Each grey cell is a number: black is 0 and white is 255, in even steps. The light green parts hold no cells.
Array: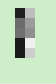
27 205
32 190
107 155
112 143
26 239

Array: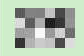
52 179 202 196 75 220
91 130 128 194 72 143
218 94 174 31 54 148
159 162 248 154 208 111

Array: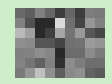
121 149 192 144 94 137 144 99 90
106 94 129 102 62 102 61 125 121
129 81 40 41 218 111 68 150 129
185 160 40 63 167 116 153 87 70
143 139 86 85 68 112 115 155 147
128 130 142 134 41 108 108 139 123
131 117 97 130 48 141 125 110 110

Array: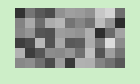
136 142 112 75 157 57 177 175 132 113 87
50 117 89 76 145 159 155 145 198 212 109
131 170 109 172 182 116 134 115 188 148 44
135 149 85 81 157 152 146 175 45 106 163
62 75 184 82 168 89 93 172 118 220 139
178 61 86 140 137 149 112 191 84 159 115

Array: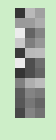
71 132 114
53 185 160
154 155 172
236 100 132
201 126 150
58 185 188
236 78 110
53 78 101
128 174 188
91 132 122
87 119 101

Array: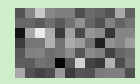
168 83 67 77 152 59 86 82 123 127 125 79
82 134 201 135 126 126 79 107 98 84 169 97
103 103 91 111 90 113 145 101 81 129 99 115
20 167 235 172 58 161 74 149 139 54 133 134
60 118 119 177 114 170 156 113 31 145 132 158
87 128 130 110 117 139 86 139 127 66 102 113
95 92 114 109 7 86 209 69 57 178 77 119

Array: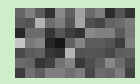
60 113 94 127 127 111 125 71 108 102 124 65
102 127 92 50 136 97 161 106 126 44 84 50
90 84 179 108 125 85 165 80 69 99 107 122
40 107 108 54 85 62 50 136 128 127 90 119
196 121 132 37 22 98 133 92 93 84 62 126
73 91 97 55 48 180 83 86 83 72 93 97
107 101 54 65 114 132 56 78 95 135 107 79

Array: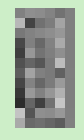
169 105 111 102 92 128
129 143 140 131 114 127
184 68 113 125 164 127
120 130 136 142 151 127
72 128 104 130 170 126
62 151 115 127 143 126
81 101 86 122 188 126
93 163 128 122 97 127
70 131 103 123 154 126
55 153 129 150 177 126
44 101 64 114 198 126
195 85 143 140 152 127
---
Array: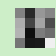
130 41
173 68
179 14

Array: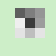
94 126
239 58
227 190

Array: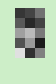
54 68
89 40
159 186

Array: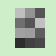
191 147
111 85
161 158

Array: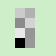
203 177
139 211
232 149

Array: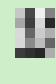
199 73
167 63
217 102

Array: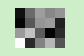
16 106
6 88
154 194

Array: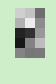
207 196
177 237
35 49

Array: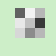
97 242
232 193
215 140
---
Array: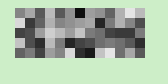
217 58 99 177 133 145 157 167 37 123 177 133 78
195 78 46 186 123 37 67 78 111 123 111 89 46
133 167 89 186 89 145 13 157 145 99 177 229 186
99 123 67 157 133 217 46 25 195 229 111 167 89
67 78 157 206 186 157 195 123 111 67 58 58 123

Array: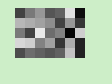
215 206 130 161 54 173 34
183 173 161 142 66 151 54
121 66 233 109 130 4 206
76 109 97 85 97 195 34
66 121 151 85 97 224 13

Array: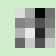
219 166 7 113
178 230 38 156
133 144 80 123
103 200 80 200

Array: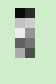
236 148
193 205
171 78
97 117
11 43

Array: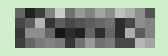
102 33 63 131 203 113 153 131 164 141 191 173 141 83
72 93 182 54 93 72 83 93 102 113 45 72 141 131
63 102 122 131 122 54 113 153 113 122 72 72 182 164
54 141 141 102 23 45 33 102 45 102 45 173 93 131

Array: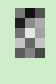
196 104 196
122 17 83
113 230 161
93 131 72
29 141 173
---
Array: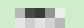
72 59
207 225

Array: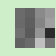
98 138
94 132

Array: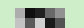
15 32
90 208

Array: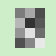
168 76
51 88

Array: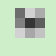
209 171
53 94

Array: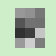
145 119
114 112

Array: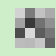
123 194
56 114

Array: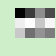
60 142
254 199
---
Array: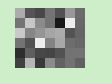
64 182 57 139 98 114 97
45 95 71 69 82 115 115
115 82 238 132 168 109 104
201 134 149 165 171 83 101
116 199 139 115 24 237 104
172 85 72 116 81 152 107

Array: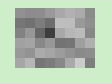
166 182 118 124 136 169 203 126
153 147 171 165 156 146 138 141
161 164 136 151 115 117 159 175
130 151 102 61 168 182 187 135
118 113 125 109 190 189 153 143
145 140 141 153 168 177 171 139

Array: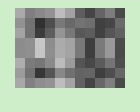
168 129 142 147 189 163 97 68 103 127 74
156 114 54 85 136 112 99 101 63 78 102
174 123 118 138 187 155 85 72 91 117 78
141 143 197 142 172 164 121 62 121 152 74
140 144 199 141 171 163 121 62 122 153 75
164 114 60 93 149 120 88 93 65 85 97
146 115 49 78 121 105 115 110 64 70 106
170 127 137 146 189 162 94 69 100 125 74

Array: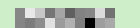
134 124 141 225 155 177 127 2 158 169
135 232 199 118 165 96 130 134 219 114

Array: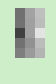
126 154 179
113 145 188
64 160 227
113 160 188
112 162 191

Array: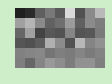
127 103 133 153 141 124 145 146 127
129 133 136 117 127 123 133 123 131
85 80 93 175 139 82 184 133 145
103 161 67 88 82 134 84 88 122
160 181 138 97 111 155 96 139 125
32 43 95 121 89 218 81 138 185

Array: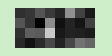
41 18 42 73 35 71 114 101
48 94 91 201 25 35 32 27
85 52 3 140 17 36 20 64
48 54 84 58 37 144 66 25

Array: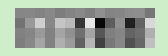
126 136 165 130 175 154 97 181 65 120 136 81 103 191
129 133 153 129 164 145 111 164 86 127 134 100 109 175
115 153 207 136 197 186 54 231 8 93 143 32 98 216
134 135 131 136 125 132 137 127 144 132 134 140 142 119
